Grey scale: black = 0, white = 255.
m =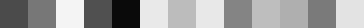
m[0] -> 75
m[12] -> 227
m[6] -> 188
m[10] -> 175

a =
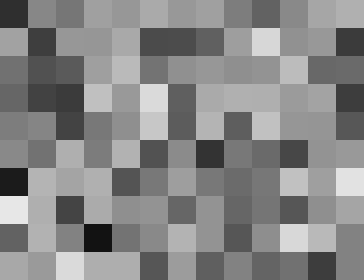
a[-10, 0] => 47
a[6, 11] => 159
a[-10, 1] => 135
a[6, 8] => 107
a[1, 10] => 145
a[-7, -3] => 155
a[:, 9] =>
[98, 215, 147, 175, 193, 106, 119, 117, 142, 100]
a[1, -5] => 158
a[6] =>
[27, 180, 164, 176, 84, 120, 158, 120, 107, 119, 193, 159, 226]
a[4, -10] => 120
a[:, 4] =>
[151, 169, 186, 153, 143, 178, 84, 143, 115, 174]
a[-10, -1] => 176
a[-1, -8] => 86
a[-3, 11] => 143
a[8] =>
[98, 178, 130, 18, 115, 137, 179, 147, 86, 142, 216, 185, 130]
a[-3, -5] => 102
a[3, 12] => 61
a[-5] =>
[137, 114, 175, 124, 178, 82, 139, 51, 120, 106, 71, 147, 153]
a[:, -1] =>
[176, 59, 106, 61, 87, 153, 226, 165, 130, 130]
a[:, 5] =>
[170, 75, 115, 218, 199, 82, 120, 147, 137, 86]
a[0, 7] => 160
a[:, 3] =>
[160, 150, 159, 192, 120, 124, 176, 171, 18, 174]
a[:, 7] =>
[160, 96, 151, 170, 180, 51, 120, 147, 147, 95]
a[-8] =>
[113, 81, 90, 159, 186, 115, 144, 151, 143, 147, 188, 104, 106]
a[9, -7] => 156
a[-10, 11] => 166
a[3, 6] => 95
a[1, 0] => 162
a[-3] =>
[231, 175, 68, 171, 143, 147, 102, 147, 102, 117, 86, 143, 165]

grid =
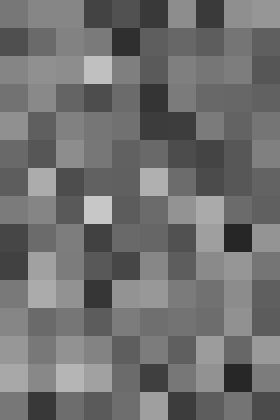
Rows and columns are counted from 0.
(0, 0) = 119
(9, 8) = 150
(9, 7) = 138
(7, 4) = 92
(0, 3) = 67
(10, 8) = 140
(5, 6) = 76
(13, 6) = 119
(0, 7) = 58
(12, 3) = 131
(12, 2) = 146
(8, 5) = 102
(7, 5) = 107
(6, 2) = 77
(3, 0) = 114
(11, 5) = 111
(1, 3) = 122
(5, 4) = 97
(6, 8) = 87
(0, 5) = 57
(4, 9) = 117
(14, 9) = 75
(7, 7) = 170
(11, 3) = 92
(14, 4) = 110
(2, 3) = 192
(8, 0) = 70
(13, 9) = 124
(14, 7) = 93
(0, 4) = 81
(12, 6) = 95
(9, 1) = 161
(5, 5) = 105
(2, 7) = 118
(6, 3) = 97
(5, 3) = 119

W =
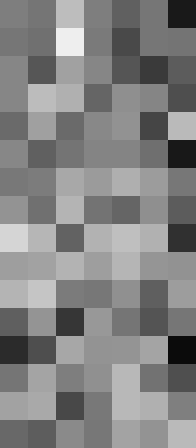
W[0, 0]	126
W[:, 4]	[96, 73, 85, 143, 146, 132, 175, 101, 191, 181, 144, 117, 148, 184, 184, 163]
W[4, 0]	106
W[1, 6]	116
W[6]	[120, 124, 168, 155, 175, 156, 119]
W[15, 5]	147
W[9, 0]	158
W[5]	[135, 96, 116, 132, 132, 111, 24]
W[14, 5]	176
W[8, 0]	213
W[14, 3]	120
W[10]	[180, 197, 123, 119, 144, 95, 157]
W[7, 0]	147
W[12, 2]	167
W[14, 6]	127
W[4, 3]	136
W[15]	[104, 93, 138, 119, 163, 147, 186]
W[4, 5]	69
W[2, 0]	134
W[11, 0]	95
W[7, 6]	92
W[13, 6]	79
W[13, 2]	126
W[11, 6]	118
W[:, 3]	[126, 122, 134, 101, 136, 132, 155, 115, 178, 158, 119, 152, 147, 144, 120, 119]
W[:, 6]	[25, 116, 92, 78, 186, 24, 119, 92, 48, 146, 157, 118, 11, 79, 127, 186]

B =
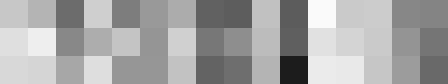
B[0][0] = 199
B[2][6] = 194
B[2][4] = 150
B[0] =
[199, 180, 108, 207, 125, 153, 172, 97, 93, 193, 92, 250, 202, 204, 135, 132]
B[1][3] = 173
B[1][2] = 136
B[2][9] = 180
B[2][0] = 216
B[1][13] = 202
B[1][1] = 238
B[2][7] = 99
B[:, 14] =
[135, 148, 156]
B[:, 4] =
[125, 196, 150]
